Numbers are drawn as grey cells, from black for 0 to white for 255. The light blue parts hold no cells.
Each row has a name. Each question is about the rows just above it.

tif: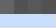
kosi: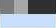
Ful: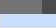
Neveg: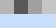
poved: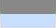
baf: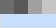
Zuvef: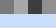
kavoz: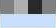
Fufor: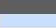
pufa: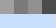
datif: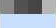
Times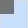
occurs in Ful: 3
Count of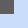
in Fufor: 4
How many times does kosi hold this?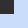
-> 2
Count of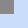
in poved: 4
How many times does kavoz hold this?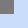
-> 0

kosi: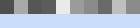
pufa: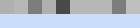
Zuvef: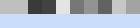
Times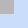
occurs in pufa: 4
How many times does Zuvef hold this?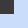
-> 1
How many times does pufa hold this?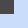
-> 1

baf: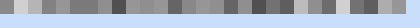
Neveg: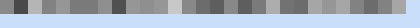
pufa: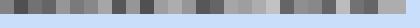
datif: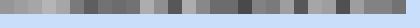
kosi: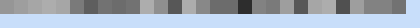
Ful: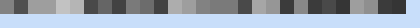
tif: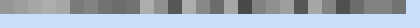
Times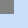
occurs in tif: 5
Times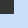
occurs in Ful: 2
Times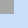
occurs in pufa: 2
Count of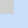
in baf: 2

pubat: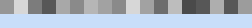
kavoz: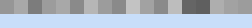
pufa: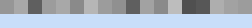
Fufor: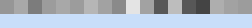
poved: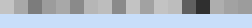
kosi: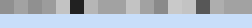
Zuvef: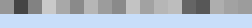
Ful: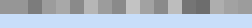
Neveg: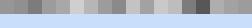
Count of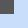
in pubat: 3
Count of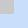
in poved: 0
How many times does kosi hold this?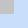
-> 3

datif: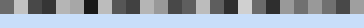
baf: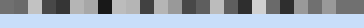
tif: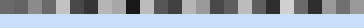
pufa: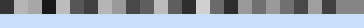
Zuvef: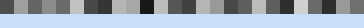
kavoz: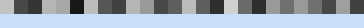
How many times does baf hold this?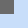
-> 2
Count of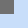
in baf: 4

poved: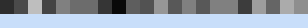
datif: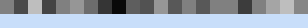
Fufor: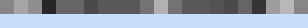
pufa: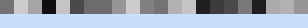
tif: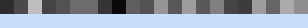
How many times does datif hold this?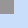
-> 2
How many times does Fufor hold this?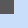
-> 5

